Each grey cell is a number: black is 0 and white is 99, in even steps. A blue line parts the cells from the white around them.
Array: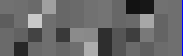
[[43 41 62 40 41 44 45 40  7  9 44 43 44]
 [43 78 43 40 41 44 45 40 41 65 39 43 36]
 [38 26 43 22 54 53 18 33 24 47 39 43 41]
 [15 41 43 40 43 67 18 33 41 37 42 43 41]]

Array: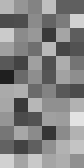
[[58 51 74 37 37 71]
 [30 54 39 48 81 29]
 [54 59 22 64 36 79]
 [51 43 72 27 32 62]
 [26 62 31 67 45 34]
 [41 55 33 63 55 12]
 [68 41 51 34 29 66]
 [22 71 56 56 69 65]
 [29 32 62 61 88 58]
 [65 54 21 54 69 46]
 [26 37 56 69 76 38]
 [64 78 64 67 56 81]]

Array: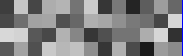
[[77 27 67 70 45 79 21 47 14 36 61 40 24]
 [43 63 64 31 40 68 65 56 47 43 27 83 28]
 [82 34 28 69 52 21 31 45 45 67 83 19 84]
 [63 31 78 71 75 55 21 68 29 10 60 54 34]]

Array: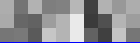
[[45 69 49 50 71 25 69 59 67 67]
 [40 38 61 70 91 23 31 70 61 66]
 [47 35 77 70 91 38 25 76 46 46]]

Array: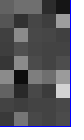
[[43 43 17  8 38]
 [19 27 24 61 33]
 [54 28 27 25 25]
 [31 27 26 26 24]
 [54 29 26 30 21]
 [ 5 49 43 60 54]
 [16 28 23 82 38]
 [24 26 26 28 26]
 [46 28 26 29 22]]

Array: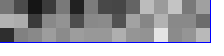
[[29  8 23 47 13 48 28 27 39 73 60 76 47 62 46]
 [67 23 53 57 30 53 54 32 63 52 69 53 53 42 69]
 [50 53 61 54 61 59 59 68 58 57 89 54 58 72 18]]
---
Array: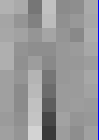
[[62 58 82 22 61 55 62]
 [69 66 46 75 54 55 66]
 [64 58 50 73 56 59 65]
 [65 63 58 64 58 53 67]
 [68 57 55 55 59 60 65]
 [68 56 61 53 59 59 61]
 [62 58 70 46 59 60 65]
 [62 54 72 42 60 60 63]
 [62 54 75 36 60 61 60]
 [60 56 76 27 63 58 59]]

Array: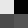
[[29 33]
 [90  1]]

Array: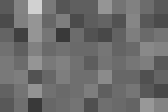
[[34 43 22 40 42 45 31 43 41 39 59 51]
 [35 51 81 47 33 37 37 58 45 50 42 34]
 [29 50 58 40 49 29 36 39 32 52 34 29]
 [39 25 58 46 22 42 32 28 38 49 41 45]
 [44 37 50 41 44 41 41 46 39 41 53 51]
 [47 42 58 47 50 44 36 45 42 46 49 34]
 [47 49 32 40 49 43 43 54 40 40 31 39]
 [38 45 57 44 41 43 49 37 42 46 34 28]]

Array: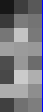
[[25 44 49]
 [ 9 24 34]
 [22 48 45]
 [46 76 47]
 [62 60 59]
 [30 59 42]
 [28 79 68]
 [67 67 55]]

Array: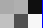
[[75 31 96]
 [66 68  6]]

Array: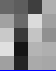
[[62 14 66 65]
 [40 36 24 68]
 [63 41 85 62]
 [78 22 76 56]
 [87  8 70 68]]

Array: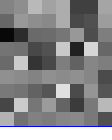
[[69 44 50 48 52 53 47 31]
 [51 55 72 63 67 25 25 64]
 [40 59 55 53 67 28 31 61]
 [ 3 17 41 42 46 59 30 49]
 [45 44 28 32 78 13 83 40]
 [41 79 20 28 49 38 52 49]
 [56 54 51 56 54 56 52 29]
 [47 45 38 33 87 29 58 33]
 [27 79 46 60 39 23 47 72]]
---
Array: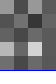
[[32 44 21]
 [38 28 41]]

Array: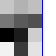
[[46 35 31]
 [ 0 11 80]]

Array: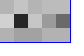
[[81 15 77]
 [69 63 63]]

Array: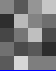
[[18 72 51]
 [27 46 74]]

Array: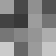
[[26 22 61]
 [46 52 58]]

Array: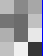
[[45 42 75]
 [68 42 90]]

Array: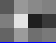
[[49 88 12]
 [39 60 43]]

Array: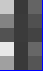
[[51 23 31]
 [32 23 26]]
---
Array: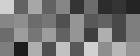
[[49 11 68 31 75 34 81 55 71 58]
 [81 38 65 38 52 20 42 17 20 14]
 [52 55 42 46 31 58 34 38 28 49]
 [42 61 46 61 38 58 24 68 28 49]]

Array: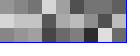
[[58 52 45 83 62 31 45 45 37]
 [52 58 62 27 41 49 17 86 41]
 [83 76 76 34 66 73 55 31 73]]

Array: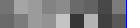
[[41 48 60 57 76 21 70 25 34]
 [45 64 60 51 54 41 38 28 48]]

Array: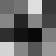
[[18  7  3 48]
 [52 14 52 26]
 [41 45 86 22]
 [82 52 33 59]]

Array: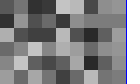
[[68 31 25 25 72 31 16 37 61]
 [61 41 65 45 25 41 72 45 48]
 [34 45 19 22 76 72 28 55 58]
 [41 52 76 52 68 61 41 55 58]
 [19 58 31 41 22 55 48 48 48]
 [52 76 37 28 37 65 16 37 55]]

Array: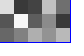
[[86 22 26 75 43]
 [40 50 68 57 72]
 [33 96 36 54 22]]
